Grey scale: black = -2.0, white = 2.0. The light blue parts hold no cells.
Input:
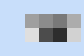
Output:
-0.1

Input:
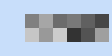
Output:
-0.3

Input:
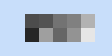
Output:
-0.2

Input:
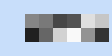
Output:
-0.9

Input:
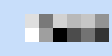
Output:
1.3

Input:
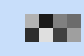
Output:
0.0
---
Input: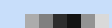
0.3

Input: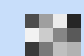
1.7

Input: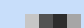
-1.3

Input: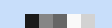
1.9

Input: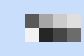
1.2

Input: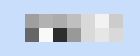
1.8
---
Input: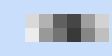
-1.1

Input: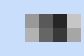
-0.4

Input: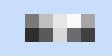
1.4

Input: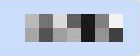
-1.6

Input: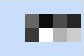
2.0

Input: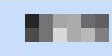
0.7

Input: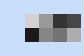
0.1

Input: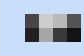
0.6

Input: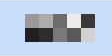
-0.1
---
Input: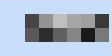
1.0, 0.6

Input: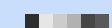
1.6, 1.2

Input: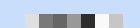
1.9, 1.5

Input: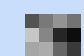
1.1, 0.7

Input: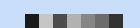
1.1, 0.8

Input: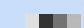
1.5, 0.9

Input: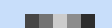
1.2, 0.2

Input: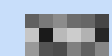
1.2, 1.1

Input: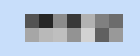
1.3, 1.0
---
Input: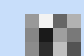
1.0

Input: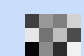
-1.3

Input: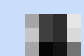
-1.7

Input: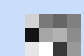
-1.1

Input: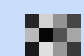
0.4

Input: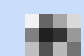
0.9
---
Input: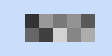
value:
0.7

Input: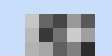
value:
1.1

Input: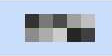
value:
1.0

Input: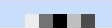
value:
1.0

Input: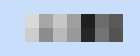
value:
1.2

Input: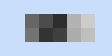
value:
1.0

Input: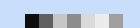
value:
1.4
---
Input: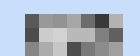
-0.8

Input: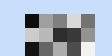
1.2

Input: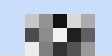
-0.8

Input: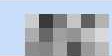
0.7

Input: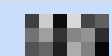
-0.2

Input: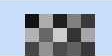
0.8
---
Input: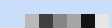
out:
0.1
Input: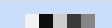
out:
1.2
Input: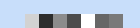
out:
0.2
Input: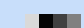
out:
-1.0
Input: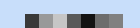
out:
1.1
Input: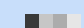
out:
0.7
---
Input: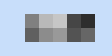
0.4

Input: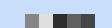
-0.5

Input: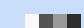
-0.7

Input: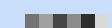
0.2

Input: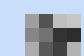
0.8

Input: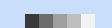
0.5

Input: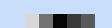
-0.6
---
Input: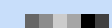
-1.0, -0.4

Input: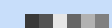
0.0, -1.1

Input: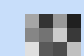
-1.5, 1.5

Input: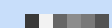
-0.7, -1.1

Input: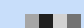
-0.2, 0.6

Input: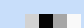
1.9, 1.3
